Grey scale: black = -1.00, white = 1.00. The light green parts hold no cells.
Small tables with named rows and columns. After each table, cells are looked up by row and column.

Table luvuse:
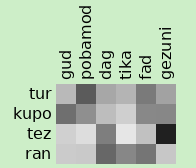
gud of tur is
0.45
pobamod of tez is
0.73
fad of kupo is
0.07
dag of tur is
0.31
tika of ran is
0.06
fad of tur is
-0.04
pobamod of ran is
0.58
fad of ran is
-0.08
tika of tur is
0.41
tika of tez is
0.80
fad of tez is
0.51
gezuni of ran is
0.56
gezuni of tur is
0.27
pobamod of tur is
-0.29
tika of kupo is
0.62

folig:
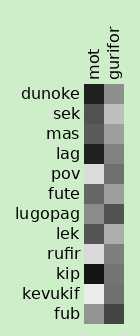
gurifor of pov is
-0.12
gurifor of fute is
0.23
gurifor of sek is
0.49
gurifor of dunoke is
0.11
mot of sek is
-0.36
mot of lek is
-0.33
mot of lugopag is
0.09
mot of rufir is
0.70
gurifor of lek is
0.36
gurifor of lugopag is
-0.36
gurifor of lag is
0.01
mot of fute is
-0.20
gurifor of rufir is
-0.01
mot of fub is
0.15
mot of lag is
-0.75
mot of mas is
-0.29
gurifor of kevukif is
-0.11
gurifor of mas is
0.24
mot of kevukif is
0.84
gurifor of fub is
-0.47
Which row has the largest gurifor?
sek

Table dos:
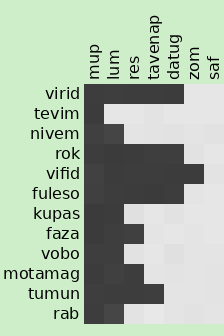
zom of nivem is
0.79
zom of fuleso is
0.79
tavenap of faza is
0.79
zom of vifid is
-0.53
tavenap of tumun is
-0.51
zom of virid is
0.80
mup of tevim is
-0.53
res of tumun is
-0.52
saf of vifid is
0.78
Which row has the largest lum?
tevim

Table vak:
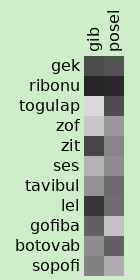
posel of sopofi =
0.36
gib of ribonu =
-0.71
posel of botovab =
-0.23
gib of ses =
0.40
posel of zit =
0.04
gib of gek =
-0.40
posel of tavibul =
-0.17
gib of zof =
0.56
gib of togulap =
0.70
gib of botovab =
0.11
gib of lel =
-0.58
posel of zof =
0.19
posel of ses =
0.10
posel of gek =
-0.35
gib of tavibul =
0.15
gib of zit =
-0.47
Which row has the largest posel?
gofiba

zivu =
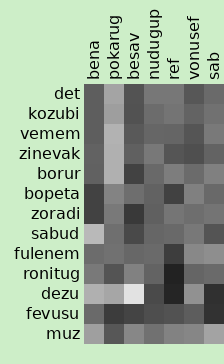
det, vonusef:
-0.32
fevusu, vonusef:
-0.27
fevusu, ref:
-0.36
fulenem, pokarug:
-0.11
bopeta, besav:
-0.14
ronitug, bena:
-0.05
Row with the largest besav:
dezu

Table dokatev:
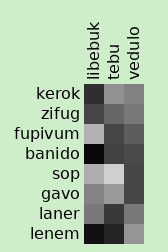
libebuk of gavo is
0.03
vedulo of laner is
-0.05
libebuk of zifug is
-0.45
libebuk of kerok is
-0.63
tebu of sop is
0.62
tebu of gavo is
0.21
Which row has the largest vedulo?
lenem

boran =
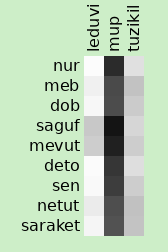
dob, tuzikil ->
0.59
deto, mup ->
-0.58
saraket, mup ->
-0.36
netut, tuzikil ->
0.51
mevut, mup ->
-0.75
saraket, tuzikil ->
0.53
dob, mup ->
-0.40
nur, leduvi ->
0.98
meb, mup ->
-0.42
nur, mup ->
-0.66
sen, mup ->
-0.52
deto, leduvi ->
0.97
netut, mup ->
-0.39

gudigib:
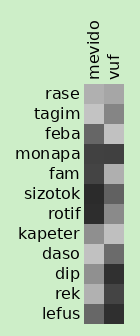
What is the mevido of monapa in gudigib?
-0.49
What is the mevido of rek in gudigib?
0.39
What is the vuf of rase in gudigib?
0.30
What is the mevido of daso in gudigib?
0.51
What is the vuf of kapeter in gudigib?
0.50
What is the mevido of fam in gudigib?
-0.47
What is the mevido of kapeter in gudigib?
0.12
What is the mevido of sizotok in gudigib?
-0.66
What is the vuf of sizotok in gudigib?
-0.24
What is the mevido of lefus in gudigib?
-0.19
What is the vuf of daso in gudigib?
-0.16
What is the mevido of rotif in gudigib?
-0.65
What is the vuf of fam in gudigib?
0.37
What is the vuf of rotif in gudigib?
0.08
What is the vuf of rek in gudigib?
-0.47
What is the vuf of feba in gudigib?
0.51
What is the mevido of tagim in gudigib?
0.53
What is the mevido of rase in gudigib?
0.38

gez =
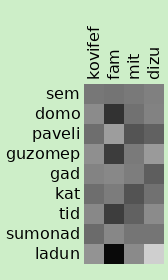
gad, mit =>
-0.02
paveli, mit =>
-0.34
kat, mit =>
-0.35
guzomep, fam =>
-0.53
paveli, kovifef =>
-0.14
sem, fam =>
-0.09
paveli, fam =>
0.23
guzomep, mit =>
-0.04
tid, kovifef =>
0.07
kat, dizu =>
-0.11
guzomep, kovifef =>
0.12
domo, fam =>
-0.61
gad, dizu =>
-0.26
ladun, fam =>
-0.93
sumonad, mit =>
-0.08
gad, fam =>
0.07
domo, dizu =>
0.02

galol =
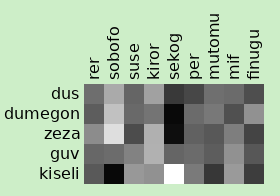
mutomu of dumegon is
-0.06
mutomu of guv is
-0.27
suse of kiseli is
0.19
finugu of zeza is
-0.47
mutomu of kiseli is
-0.57
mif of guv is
0.14
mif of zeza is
-0.01
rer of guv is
-0.19
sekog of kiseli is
1.00
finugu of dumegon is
0.14
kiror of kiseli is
0.14
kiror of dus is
0.26
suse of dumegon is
-0.18

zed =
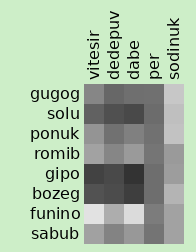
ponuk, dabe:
0.00
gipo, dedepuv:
-0.43
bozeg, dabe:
-0.51
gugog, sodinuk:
0.56
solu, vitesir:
-0.24
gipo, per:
-0.14
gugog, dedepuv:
-0.19
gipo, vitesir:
-0.48
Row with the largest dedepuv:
funino

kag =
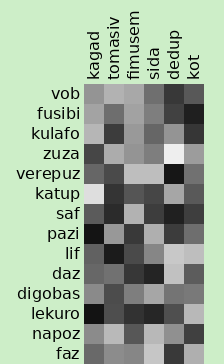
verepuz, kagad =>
-0.20
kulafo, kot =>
-0.58
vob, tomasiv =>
0.40
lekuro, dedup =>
-0.38
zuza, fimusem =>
0.16
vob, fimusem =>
0.32
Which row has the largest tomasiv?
napoz

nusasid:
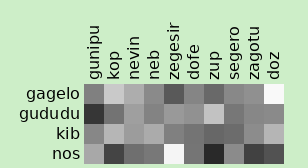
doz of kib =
0.42
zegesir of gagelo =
-0.30
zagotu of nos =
-0.49
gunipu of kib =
0.06
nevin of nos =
-0.13
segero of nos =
0.09
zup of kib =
-0.19
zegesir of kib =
0.00
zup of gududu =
0.52
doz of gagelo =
0.95
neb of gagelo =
0.08
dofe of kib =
-0.09
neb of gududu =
0.03
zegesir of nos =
0.92
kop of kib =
0.43
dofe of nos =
-0.08

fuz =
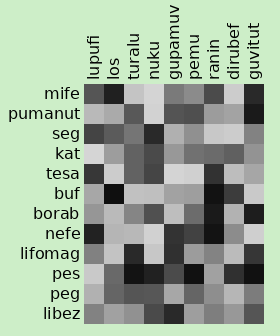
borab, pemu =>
-0.15
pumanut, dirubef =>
0.28
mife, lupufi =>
-0.33
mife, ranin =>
-0.41
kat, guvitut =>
0.15
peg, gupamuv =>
0.31

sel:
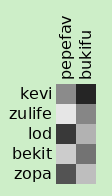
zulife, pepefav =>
0.80
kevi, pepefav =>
0.09
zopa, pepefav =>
-0.35
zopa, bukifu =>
0.49
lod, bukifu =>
0.40
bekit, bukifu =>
-0.10
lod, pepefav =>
-0.55
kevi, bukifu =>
-0.71
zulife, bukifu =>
0.05
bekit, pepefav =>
0.60

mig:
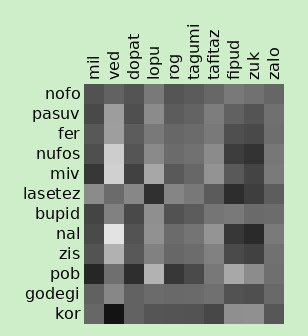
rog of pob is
-0.57
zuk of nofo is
-0.11
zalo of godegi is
-0.18
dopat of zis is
-0.31
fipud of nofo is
-0.05
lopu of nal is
0.14
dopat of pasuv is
-0.38
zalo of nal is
-0.04
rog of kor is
-0.34
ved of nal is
0.78
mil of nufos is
-0.38
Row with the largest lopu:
pob

